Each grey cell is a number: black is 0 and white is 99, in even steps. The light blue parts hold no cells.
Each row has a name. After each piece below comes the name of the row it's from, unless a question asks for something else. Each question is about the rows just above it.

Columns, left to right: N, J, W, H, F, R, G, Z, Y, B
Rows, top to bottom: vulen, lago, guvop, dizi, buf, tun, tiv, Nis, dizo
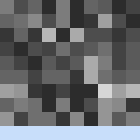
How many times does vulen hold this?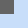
2
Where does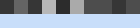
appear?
guvop
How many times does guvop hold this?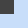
0
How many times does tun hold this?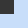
1
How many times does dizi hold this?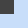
3
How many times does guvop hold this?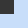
3

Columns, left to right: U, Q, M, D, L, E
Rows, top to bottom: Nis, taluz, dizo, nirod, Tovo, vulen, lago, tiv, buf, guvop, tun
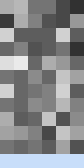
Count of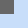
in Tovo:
2
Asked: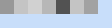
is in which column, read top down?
L
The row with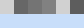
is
lago
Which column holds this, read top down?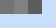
M
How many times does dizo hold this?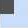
0
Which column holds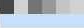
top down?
L
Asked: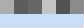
buf

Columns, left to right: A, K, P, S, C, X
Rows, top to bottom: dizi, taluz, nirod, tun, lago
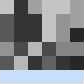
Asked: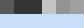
taluz
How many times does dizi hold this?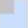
3
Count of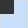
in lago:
2
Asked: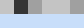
dizi

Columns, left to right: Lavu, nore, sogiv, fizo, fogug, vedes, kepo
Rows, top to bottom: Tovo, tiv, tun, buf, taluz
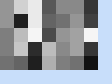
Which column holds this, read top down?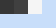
kepo
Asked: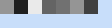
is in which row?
tiv
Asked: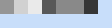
Tovo
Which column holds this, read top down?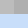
fizo
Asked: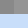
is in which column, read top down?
vedes
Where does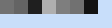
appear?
taluz

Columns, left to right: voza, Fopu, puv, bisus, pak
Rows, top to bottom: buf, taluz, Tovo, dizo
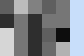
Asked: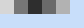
dizo
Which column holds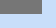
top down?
Fopu
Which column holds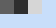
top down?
voza
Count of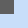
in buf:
2
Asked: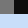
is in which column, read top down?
pak
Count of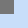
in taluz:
3

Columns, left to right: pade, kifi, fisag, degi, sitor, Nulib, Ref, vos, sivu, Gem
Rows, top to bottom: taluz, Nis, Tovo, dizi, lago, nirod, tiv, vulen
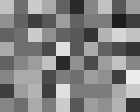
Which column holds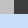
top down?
sivu
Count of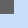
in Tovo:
2
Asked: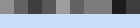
Nis
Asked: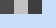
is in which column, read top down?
sivu
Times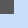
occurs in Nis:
1

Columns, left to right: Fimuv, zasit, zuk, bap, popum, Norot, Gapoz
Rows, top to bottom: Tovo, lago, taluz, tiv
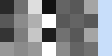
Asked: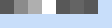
lago
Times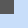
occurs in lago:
3
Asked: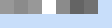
tiv
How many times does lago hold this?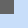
1
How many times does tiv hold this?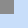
2

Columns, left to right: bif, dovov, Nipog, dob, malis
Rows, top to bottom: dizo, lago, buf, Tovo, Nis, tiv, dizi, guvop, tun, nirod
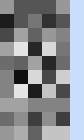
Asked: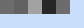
Nis
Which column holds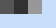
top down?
dob
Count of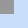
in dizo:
2
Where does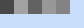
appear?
buf
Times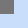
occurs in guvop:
0

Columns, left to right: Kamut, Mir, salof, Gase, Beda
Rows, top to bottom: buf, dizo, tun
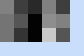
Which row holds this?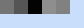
dizo
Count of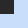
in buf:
1
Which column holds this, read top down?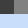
Beda
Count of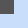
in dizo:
1
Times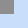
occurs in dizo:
1

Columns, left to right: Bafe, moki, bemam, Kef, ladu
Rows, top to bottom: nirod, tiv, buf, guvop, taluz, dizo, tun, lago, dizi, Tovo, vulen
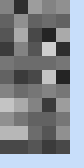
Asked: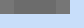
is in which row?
taluz
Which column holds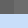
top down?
bemam
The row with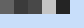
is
dizo
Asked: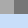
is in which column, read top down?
moki

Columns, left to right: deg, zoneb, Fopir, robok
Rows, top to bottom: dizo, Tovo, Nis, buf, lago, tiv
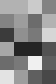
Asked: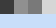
Nis
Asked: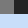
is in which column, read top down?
Fopir
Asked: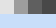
tiv
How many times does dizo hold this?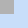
2
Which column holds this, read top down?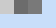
Fopir

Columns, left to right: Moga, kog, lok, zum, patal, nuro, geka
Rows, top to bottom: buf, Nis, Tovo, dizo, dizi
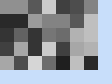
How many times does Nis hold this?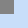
2
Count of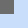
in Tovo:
1
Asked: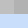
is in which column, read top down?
geka

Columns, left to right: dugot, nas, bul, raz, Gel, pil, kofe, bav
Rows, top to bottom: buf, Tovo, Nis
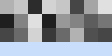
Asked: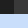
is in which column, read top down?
raz
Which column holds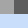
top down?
kofe

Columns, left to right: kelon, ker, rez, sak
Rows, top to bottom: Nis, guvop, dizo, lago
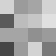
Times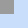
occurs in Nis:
1
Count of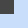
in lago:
1
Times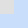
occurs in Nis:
0
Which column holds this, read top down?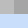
ker
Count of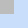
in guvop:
1
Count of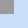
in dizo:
1

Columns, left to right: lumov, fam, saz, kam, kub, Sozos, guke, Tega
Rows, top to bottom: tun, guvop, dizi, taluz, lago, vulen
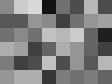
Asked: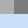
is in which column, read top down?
lumov
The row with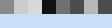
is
tun
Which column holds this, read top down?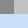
kam
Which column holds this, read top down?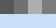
lumov

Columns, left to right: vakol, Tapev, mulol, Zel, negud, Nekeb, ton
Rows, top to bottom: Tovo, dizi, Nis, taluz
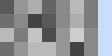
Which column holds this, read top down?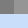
Tapev
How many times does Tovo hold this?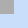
1
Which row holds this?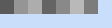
Tovo

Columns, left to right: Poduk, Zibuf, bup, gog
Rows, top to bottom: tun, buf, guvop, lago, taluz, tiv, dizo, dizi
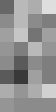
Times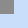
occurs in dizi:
3
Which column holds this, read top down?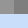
gog

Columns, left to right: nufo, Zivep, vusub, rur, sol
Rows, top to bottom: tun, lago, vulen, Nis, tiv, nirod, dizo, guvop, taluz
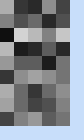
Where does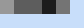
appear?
tiv
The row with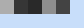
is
tun

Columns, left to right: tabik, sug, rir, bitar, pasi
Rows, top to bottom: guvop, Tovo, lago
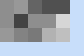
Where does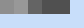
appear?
guvop
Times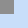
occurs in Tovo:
3
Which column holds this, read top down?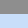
tabik
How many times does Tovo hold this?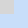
1
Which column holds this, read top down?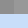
tabik

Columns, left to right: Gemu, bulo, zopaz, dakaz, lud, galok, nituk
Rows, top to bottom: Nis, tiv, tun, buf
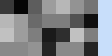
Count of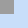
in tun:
1
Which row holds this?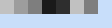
tun
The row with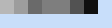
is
tiv
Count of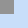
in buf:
1
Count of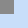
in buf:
4

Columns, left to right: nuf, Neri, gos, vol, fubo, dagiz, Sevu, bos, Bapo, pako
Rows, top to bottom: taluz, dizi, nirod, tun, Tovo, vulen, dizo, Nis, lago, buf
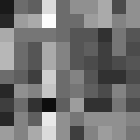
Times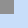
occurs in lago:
4
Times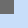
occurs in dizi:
2
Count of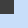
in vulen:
1
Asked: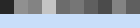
dizo
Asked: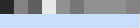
lago

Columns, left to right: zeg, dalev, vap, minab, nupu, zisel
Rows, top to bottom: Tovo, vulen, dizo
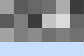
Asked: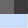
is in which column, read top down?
vap
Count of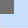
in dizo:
2
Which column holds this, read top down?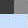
vap
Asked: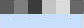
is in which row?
vulen
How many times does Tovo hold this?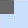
1

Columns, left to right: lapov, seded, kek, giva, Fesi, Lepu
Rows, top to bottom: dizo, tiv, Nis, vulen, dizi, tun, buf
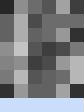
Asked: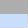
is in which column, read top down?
seded
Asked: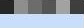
dizo
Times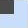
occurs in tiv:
1
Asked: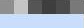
vulen
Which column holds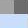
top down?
Fesi
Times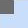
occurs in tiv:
3

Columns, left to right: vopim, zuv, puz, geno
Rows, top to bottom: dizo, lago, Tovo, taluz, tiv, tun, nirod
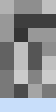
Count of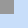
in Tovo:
3
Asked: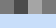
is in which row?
nirod
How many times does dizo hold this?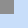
2
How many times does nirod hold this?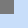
2
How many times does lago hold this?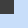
3

